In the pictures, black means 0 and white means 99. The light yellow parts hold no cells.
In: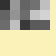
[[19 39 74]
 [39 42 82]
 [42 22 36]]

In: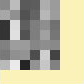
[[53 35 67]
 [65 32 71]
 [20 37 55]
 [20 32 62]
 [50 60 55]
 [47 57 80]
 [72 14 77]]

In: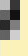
[[73]
 [39]
 [16]
 [38]]

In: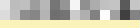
[[88 74 71 58 56 75 35]
 [85 55 70 45 68 98 25]]

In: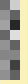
[[43]
 [57]
 [63]
 [40]
 [57]
 [52]
 [61]
 [56]]

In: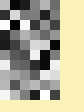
[[74 11 70]
 [18 47 12]
 [98 96 58]
 [12 69 40]
 [10 50 81]
 [55 29  4]
 [92 38  4]
 [69 56 91]
 [72 64 54]
 [95 49 99]]

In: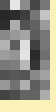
[[33 54 46]
 [15 24 76]
 [17 32 60]
 [53 64 46]
 [69 86 46]
 [61 88 43]
 [47 72 53]
 [32 33 63]
 [59 68 48]
 [26 39 67]]
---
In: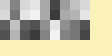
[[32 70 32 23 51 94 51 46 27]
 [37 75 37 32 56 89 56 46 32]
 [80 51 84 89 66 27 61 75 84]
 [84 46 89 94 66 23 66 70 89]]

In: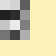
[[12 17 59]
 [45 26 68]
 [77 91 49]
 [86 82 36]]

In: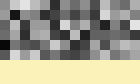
[[ 3 46 34 30 46 78 55 18 26 64 30 60 73 68]
 [34 83 60 78 34 46 30 26 34 55 73 46 55 64]
 [38 73 22 60 60 18 83 50 68 34 13 50 26 88]
 [42 64 18 64 68 26 18 73 13 38 38 42 38 22]
 [55 78 88 73 60 18 55 42 55 30 73 50 42 68]
 [60  8 55 50 18 26 42 26 42 22 83 60 68 50]]

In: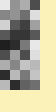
[[12 17 47 90]
 [17 72 47 76]
 [30 62 30 86]
 [34 21 21 34]
 [52 57 43 86]
 [67 52 76 72]
 [72 17 38 43]
 [81 34 25 62]
 [90 57 67 30]]

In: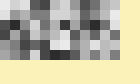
[[27 64 35 77 59 73 87 35 64 39 77 44]
 [31 17 54 82 44 69 22 64 31 17 44 87]
 [59 49 27 39 27 87 91 54 69 87 73 77]
 [64 54 39 82 27 17 22 35 69 49 73 49]
 [87 59 69 49 49 82 82 73 39 54 73 91]
 [91 82 87 35 27 73 82 59 31 44 69 77]]

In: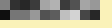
[[ 6 46 46 59 32 36 74 82 27 15]
 [50 19 15 23 64 69 23 32 64 59]]

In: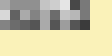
[[51 42 38 33 66 33 61 33 23]
 [66 56 56 56 76 80 89 28 47]
 [84 38 66 51 66 42 76 71 47]]

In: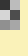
[[20 73]
 [56 65]
 [83 30]]

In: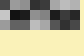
[[28 60 56 19 23 65 73 69]
 [60 38 38 73 65 33 19 28]
 [77  7 11 56 51 11 23 15]]
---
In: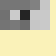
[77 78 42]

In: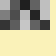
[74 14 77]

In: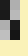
[68 10]

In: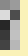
[60 85]

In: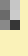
[77 41]

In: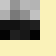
[70 56  7  1]

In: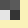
[35 89]
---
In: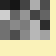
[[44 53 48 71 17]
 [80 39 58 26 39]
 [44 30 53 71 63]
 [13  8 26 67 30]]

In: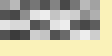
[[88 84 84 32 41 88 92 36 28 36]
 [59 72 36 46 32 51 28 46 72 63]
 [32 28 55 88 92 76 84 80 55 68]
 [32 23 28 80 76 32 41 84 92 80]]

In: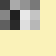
[[24 66 57 47]
 [37 16 86 71]
 [52 12 90 76]]

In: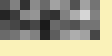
[[32 50 19 54 41 63 54 32 63 45]
 [41 45 58 50 14 36 58 67 63 27]
 [32 27 19 27 10 41 36 32 45 45]
 [14 23 54 58 23 19 50 67 83 50]]

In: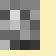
[[31 84 31 60]
 [65 74 55 35]
 [55 45 50 50]
 [40 40 60 45]
 [70 26 17 21]]

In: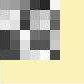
[[82 91 33 70 78 47]
 [91 87 23 74 87 38]
 [65 61 51 23 15 95]
 [23 38 95 43 38 74]
 [23 33 87 33 33 78]
 [28 28 82 87 99 28]]

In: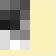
[[85 98 89]
 [85 56 51]
 [46 37 29]
 [24 19 37]
 [11 15 61]]

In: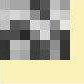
[[78 83 78 55 29 83 78]
 [20 74 69 24 33 55 20]
 [20 69 64 24 29 60 20]
 [69 64 64 24 33 74 60]
 [74 33 37 83 78 55 88]
 [29 29 15 50 83 37 24]]

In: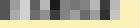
[[33 66 81 42 56 23 51 61 42 61 19 76]
 [33 61 81 37 71 10 51 46 51 71 23 71]]
